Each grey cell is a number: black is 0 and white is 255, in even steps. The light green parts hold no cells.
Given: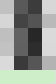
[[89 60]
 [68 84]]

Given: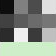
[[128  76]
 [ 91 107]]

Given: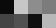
[[199 141]
 [ 81  16]]

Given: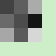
[[ 94 171]
 [ 76  21]]

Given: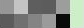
[[196  94]
 [112 132]]

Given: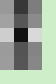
[[ 55 125]
 [ 87 139]]

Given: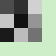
[[ 47 209]
 [ 17 149]]
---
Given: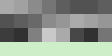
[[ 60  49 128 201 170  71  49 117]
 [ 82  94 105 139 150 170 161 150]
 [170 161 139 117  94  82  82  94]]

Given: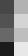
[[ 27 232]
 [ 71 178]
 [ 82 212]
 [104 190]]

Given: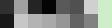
[[ 24 199 179 169 150  99 129]
 [ 48 160  36   4  89  80 208]]

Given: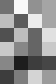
[[ 61 125 212 155]
 [ 80 189 101 224]
 [113 248 145 165]
 [135  29  61  70]
 [189  91 236 165]
 [201 135 101 201]]

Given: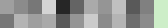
[[119 180 159 170  89 149 203 139 180 109 139]
 [159 139 119 212  38 100 170 149 192  89 128]]

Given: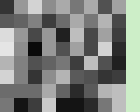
[[ 52 152 211 141 170 119 170  81 161]
 [ 90  99 129  61 108 170 119 180  72]
 [108 108 108 170  99  42  90 180 190]
 [119  20  61 202  20  20  42 119 190]
 [180 129  81  99 119  61 190  81  32]
 [211 129  52 141 180  90  81  52  61]
 [220 152  72 152  32 190  72 161  61]
 [229 141  10 152  81 161  72 211  42]]
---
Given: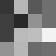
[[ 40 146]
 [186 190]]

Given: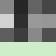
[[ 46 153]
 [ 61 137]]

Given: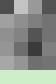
[[143 127]
 [131  84]]

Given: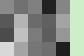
[[180 107]
 [192 123]]

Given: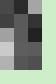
[[90 51]
 [91 33]]

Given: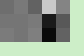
[[117 122]
 [117 127]]
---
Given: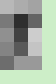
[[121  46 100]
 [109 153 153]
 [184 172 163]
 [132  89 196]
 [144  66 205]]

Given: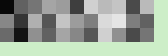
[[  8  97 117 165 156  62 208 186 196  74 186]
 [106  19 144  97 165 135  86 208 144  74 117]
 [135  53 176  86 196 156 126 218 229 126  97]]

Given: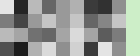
[[186 165 113 102 165 218 165  92 124]
 [124  69 153 197 153 197 102 133 197]
 [ 80  28 177 218 143 209  59 228 143]
 [228  37 186 102 153 177  59  49 143]]

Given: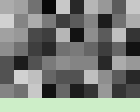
[[142 113  62  40 113 122 102  62 102  18]
 [161 152  73  62 182  18 142  91 191  52]
 [ 82  28  82 122 142 132 132  40 172 152]
 [172 161 113   8 200  40 182 152  91 200]
 [209 132 172 122  62  91 132  28 113 172]
 [ 82 209 191 102  82  82 191 142  91  40]
 [132 113 200  18 102  28  52 152  52  73]]

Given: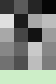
[[168  70  18 156]
 [ 49  91  37   6]
 [223  27 168 189]
 [113  79 189 124]
 [135 101 201 135]]

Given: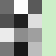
[[108 254  89]
 [235 141 159]
 [120  24 189]
 [ 80  33 223]]

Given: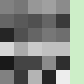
[[ 25  68  68 139  46]
 [101  89  80 101  58]
 [ 37  80 101 119 110]
 [129 119 151 160 139]
 [129  58 180  37 237]
 [214 171 202 192 192]]
